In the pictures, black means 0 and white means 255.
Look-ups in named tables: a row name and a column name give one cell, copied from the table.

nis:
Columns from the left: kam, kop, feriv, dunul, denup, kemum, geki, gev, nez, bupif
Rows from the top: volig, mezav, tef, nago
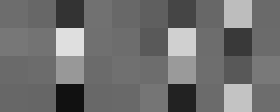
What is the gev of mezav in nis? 109
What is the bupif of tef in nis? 121
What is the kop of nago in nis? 102
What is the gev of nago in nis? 107
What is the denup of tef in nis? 112
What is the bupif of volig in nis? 106
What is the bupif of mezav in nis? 107
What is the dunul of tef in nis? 107
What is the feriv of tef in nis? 152
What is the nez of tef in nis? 88
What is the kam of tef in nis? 106

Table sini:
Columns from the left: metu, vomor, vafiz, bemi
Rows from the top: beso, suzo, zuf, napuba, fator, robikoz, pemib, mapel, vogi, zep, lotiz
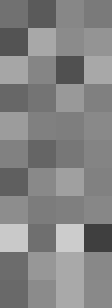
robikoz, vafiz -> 119
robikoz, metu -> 129
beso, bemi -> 122
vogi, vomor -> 111
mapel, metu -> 141
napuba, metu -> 103
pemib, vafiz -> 160
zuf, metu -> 166
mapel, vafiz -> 127
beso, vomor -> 90
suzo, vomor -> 168
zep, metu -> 108
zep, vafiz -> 169
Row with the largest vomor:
suzo

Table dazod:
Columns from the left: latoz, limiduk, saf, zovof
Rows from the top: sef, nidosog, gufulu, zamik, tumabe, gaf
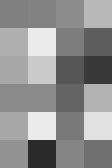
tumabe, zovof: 225
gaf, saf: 134
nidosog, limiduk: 235
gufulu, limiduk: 202
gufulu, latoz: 167
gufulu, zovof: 57
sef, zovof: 184
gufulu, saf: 86
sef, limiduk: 130
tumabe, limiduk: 234
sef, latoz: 128
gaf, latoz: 146
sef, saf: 141
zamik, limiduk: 138
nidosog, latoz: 175
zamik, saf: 100
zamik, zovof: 179
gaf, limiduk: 42
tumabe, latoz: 167

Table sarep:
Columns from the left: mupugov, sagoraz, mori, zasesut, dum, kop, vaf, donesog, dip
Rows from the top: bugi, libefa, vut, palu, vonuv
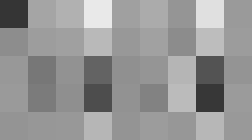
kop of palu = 130
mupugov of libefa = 141
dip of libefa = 156
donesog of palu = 55
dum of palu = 146
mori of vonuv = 152
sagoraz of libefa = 157
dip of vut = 148
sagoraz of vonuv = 151
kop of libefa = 161
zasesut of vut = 99
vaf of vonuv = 151
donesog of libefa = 189
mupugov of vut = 152
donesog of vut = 83
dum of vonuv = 148

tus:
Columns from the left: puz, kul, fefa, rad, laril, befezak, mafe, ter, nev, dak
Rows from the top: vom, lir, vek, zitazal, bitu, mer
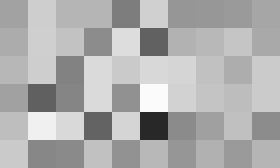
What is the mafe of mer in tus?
150
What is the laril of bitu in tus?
213
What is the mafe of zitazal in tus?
210
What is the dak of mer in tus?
181
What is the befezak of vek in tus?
216
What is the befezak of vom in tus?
208
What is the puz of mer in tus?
202
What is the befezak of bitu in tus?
40
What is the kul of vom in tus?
206
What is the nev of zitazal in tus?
189
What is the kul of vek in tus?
206

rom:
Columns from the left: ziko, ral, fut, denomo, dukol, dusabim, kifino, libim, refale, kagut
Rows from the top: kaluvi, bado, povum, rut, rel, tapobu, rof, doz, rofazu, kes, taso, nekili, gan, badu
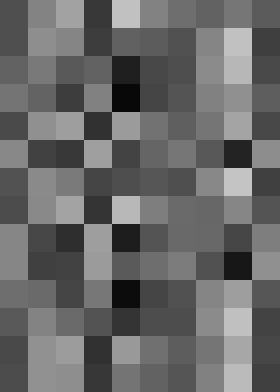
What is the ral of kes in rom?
64
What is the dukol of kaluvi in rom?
193
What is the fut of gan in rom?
156
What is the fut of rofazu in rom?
46
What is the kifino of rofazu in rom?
105
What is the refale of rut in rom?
144
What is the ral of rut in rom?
99
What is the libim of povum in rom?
139
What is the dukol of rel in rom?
155
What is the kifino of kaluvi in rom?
110
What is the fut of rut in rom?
61
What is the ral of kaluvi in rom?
131
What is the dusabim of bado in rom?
92
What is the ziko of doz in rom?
76
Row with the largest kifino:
kes

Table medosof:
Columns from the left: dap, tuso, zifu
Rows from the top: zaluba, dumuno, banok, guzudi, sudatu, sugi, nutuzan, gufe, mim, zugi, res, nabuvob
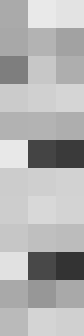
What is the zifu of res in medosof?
169
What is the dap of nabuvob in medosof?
186
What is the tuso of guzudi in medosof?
208
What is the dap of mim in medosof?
198
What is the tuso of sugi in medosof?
68
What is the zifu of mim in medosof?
188
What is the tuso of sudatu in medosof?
179
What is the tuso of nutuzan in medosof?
207
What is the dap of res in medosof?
169
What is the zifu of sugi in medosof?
58
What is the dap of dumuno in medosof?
168
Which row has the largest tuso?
zaluba

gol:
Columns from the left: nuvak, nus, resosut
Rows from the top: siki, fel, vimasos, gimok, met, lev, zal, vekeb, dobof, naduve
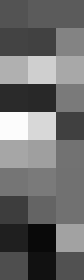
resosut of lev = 114
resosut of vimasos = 168
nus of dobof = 9
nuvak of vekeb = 61
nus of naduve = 17
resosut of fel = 131
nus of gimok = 40
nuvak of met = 252
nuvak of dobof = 31
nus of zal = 122
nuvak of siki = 83
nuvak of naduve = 78
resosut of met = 64
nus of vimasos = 207
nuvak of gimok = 42
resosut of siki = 91

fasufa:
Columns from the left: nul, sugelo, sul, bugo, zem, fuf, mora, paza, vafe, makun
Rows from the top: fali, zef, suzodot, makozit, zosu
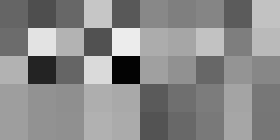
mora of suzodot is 145
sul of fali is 103
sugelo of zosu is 146
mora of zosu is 104
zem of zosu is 171
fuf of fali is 136
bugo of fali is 198
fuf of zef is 172
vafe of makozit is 164
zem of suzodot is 3
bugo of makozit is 174
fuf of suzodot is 160
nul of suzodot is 178
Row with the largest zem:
zef

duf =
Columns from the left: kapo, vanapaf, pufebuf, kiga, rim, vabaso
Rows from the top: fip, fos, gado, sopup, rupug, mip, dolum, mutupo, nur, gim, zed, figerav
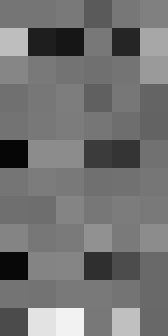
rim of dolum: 113
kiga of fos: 120
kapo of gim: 8
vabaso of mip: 113
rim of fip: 119
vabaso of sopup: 100
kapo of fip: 117
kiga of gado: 112
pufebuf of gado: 115
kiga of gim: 47
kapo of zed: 116
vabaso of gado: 154
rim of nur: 122
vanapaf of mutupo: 110
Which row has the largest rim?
figerav

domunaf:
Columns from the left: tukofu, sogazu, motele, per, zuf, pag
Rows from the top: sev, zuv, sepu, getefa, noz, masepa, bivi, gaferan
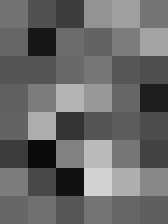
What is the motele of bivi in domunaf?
17
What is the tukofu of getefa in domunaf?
96
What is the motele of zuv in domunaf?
109
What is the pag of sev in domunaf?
116
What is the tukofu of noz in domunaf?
99
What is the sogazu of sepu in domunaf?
84
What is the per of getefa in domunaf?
152
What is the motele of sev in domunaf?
61
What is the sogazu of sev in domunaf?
81
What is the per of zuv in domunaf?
99
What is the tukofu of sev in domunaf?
114
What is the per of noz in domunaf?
84

